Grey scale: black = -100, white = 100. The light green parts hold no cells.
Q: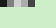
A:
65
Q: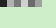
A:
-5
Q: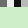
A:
-85
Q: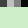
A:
-1
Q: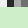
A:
35
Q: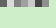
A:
1
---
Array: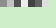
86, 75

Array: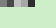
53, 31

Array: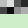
74, 48

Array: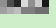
70, 60

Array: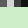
66, -28

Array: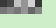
65, 52

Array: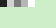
100, 64
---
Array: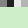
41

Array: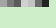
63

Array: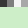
32

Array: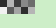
7

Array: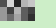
42

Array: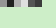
75

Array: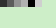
39

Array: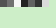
-73

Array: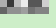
84
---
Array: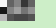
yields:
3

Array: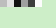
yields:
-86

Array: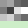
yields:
-17

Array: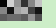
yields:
15

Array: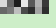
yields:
-77

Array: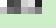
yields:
-34

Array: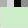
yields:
-92

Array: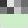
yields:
20
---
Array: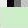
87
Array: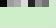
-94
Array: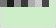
-8
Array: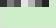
-60
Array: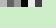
45
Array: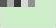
-31
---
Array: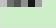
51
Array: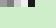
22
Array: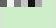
-24
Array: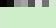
-96
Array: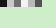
-84
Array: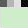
-29
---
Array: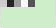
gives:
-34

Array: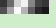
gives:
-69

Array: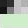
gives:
-74

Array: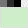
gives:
-66

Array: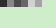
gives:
-42

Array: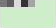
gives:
-27
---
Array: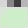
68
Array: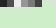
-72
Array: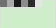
-12
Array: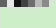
-24
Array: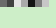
-16
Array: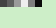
-48
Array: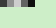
-55
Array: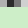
38
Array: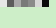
80
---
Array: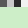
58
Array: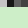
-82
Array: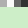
96
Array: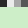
84
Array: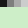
-1
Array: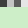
54
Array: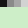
8
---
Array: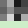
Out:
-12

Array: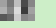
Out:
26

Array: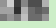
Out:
16

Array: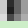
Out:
59

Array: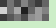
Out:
-53

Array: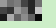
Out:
21

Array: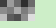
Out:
-51

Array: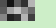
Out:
-38
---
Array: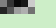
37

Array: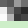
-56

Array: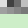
5

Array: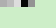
-95

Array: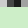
-78

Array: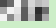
-52

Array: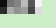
-45

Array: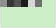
68
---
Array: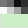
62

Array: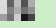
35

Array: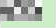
-11

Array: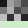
38

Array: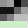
-84

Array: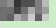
34

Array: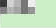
28
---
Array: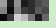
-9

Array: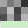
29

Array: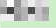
76

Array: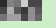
-44

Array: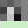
52

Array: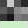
-82

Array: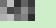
-11
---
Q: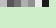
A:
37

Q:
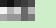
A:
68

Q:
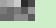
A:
-5

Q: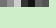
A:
-60

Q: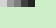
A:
-1

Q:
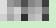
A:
5
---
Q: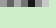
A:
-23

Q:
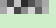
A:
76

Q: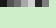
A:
-35

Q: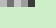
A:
-10

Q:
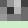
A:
-4

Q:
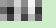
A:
-47

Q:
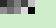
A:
-12

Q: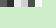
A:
-62

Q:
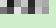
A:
-43
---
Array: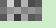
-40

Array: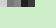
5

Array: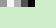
40

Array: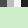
92

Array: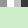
51

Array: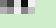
75

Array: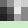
72

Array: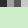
-32
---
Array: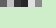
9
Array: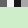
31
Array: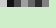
1
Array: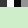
15
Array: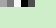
-39
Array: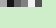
-35
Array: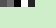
-72
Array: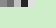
76
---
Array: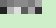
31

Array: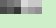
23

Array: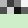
-86

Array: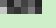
-4

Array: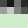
1

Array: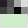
-96

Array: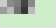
-58
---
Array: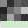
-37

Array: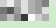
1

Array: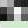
-75

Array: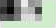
28

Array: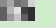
65

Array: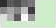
-6

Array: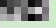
14

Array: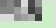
15
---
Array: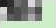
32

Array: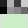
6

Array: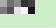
92

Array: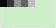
-21

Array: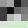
64

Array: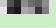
-58

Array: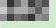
12

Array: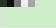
87

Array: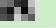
5

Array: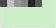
-70
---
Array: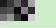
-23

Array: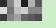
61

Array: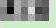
36

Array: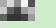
10

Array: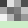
32

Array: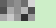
12

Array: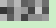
44

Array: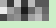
59

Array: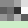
28
